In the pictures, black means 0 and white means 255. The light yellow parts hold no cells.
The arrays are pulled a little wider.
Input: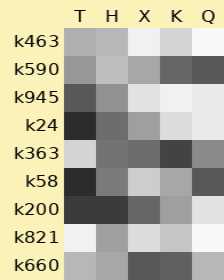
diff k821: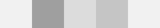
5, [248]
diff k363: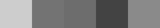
1, [212]
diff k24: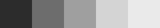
4, [220]
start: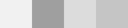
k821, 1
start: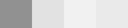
k945, 2
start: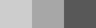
k58, 3

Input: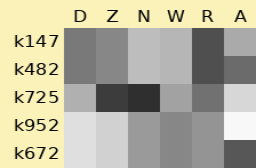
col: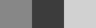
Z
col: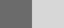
A
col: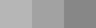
W
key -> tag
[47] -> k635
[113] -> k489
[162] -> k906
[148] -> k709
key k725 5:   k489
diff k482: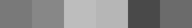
5, [79]
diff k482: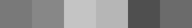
3, [189]
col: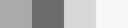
A

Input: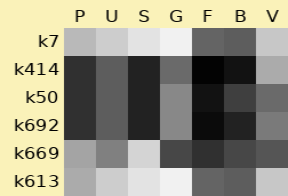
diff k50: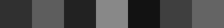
7, [106]
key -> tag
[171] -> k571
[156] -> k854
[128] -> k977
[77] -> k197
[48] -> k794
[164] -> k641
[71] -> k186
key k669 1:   k641
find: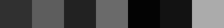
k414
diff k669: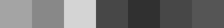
2, [128]
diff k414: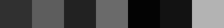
7, [171]

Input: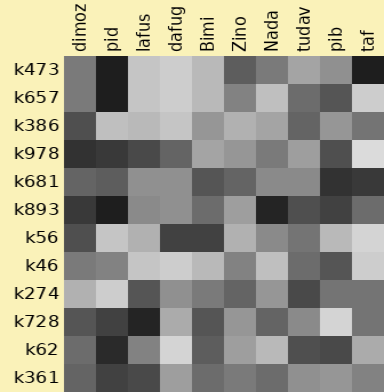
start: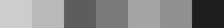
k473, 4
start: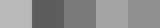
k473, 5

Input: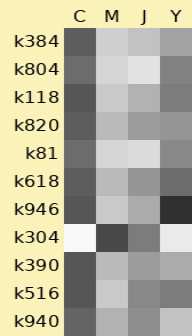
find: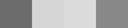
k81
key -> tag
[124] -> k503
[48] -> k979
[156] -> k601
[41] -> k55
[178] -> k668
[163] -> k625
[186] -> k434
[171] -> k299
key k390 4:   k299

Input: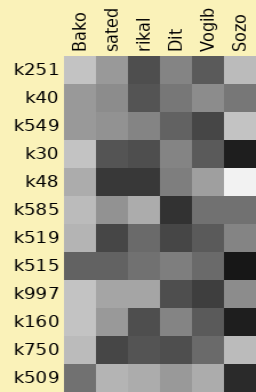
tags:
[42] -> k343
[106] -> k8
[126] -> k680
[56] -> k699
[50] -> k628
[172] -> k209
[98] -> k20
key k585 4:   k628
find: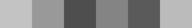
k251

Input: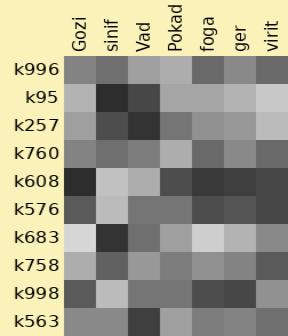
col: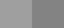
Gozi
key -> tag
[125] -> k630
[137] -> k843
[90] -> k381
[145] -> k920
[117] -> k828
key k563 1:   k843

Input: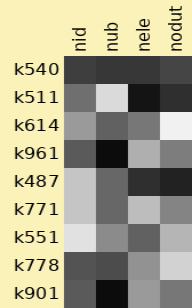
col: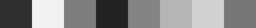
nodut
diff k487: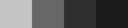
4, [34]
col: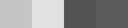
nid
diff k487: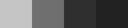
2, [103]
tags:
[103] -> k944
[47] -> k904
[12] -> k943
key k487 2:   k944

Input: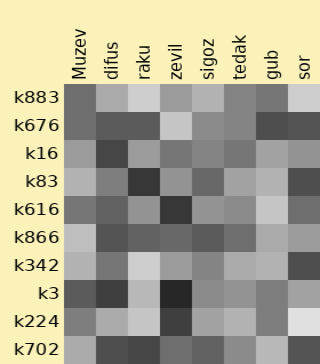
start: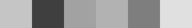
k224, 3
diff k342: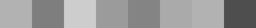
2, [118]
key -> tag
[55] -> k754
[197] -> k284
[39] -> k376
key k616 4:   k754
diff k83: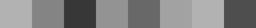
2, [126]
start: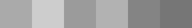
k883, 2

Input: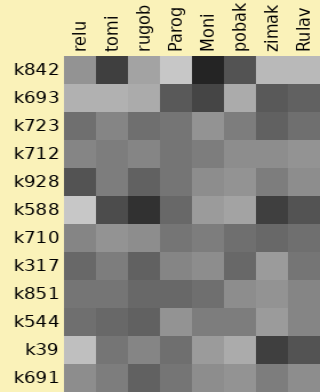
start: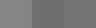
k723, 2
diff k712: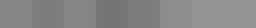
7, [141]
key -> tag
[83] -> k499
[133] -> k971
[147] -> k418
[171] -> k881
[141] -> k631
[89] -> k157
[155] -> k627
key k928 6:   k418
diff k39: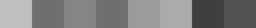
2, [117]
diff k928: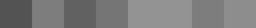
5, [141]
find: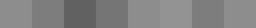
k691

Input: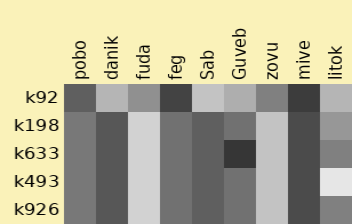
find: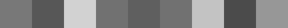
k198
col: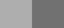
Guveb
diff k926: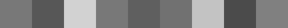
4, [113]
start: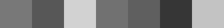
k633, 1
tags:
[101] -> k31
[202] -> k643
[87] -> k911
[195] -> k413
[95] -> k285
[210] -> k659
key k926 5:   k285
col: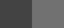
feg

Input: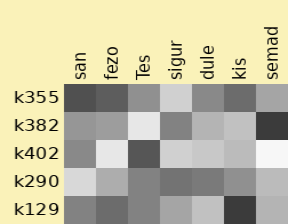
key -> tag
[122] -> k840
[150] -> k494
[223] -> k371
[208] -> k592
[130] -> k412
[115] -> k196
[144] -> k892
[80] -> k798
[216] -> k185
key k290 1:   k185
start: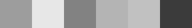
k382, 2
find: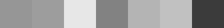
k382
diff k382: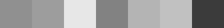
1, [150]
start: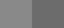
k355, 5

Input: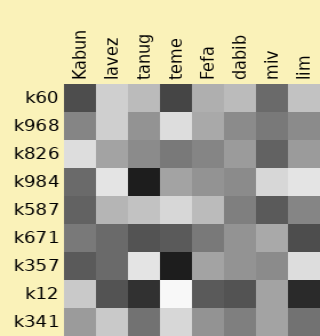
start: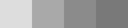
k968, 4
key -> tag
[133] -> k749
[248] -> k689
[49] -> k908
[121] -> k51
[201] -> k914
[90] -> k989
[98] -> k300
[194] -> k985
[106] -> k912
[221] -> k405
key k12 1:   k914
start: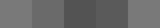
k671, 1
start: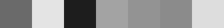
k357, 2
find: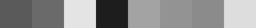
k357
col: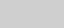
lavez

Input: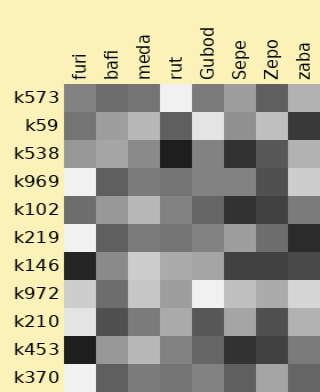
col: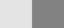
Gubod
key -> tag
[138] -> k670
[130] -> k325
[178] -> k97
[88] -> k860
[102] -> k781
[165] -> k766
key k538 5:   k325
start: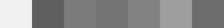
k219, 1

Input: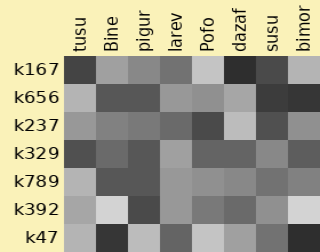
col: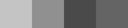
Pofo
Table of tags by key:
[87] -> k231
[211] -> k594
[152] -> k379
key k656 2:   k231
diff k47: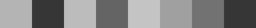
8, [46]
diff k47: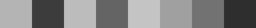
2, [54]
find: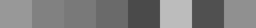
k237
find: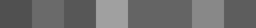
k329

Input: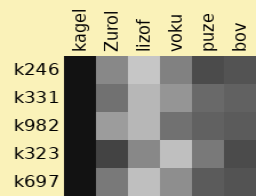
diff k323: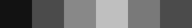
2, [67]
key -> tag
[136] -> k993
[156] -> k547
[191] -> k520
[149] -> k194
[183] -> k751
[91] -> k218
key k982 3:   k751
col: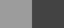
Zurol
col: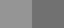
voku
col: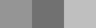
voku
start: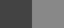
k323, 2

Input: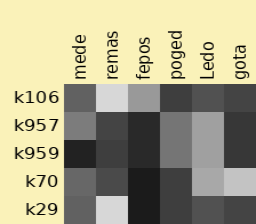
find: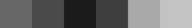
k70
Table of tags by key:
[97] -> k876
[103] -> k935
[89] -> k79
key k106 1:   k876
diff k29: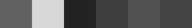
3, [27]
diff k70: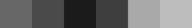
6, [195]
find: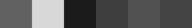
k29
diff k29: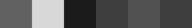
6, [68]

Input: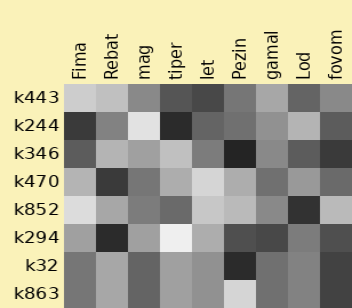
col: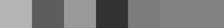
Lod
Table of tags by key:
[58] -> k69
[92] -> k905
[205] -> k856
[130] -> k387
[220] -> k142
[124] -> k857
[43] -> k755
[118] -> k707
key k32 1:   k707
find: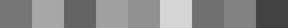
k863
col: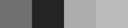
Pezin
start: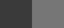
k470, 2
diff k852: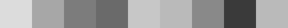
8, [50]

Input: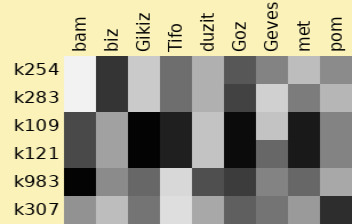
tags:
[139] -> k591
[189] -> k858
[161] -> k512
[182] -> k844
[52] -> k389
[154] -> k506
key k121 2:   k512
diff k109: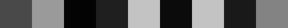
2, [161]
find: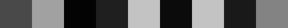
k109

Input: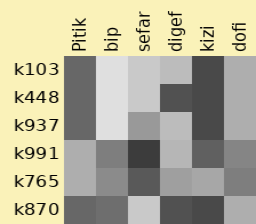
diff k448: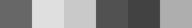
5, [73]
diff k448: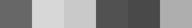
2, [223]
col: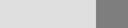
bip
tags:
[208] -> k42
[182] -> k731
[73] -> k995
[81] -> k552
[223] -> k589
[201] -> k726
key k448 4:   k552
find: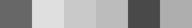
k103

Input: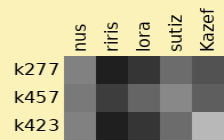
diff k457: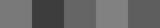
4, [136]
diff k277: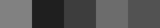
3, [53]
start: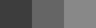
k457, 2
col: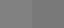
nus
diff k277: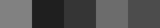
5, [82]

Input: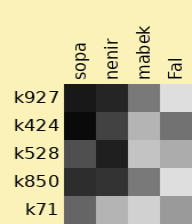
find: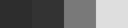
k850
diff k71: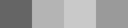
3, [209]
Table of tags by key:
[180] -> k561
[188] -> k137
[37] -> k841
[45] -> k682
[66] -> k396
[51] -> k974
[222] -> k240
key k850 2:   k974
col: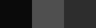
sopa

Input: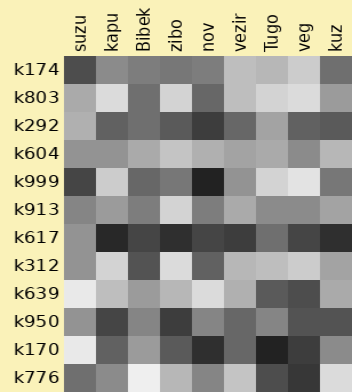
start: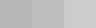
k312, 6
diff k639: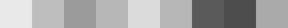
6, [176]
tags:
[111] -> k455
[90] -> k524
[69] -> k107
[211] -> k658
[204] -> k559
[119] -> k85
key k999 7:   k658
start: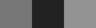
k999, 4
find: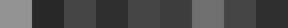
k617

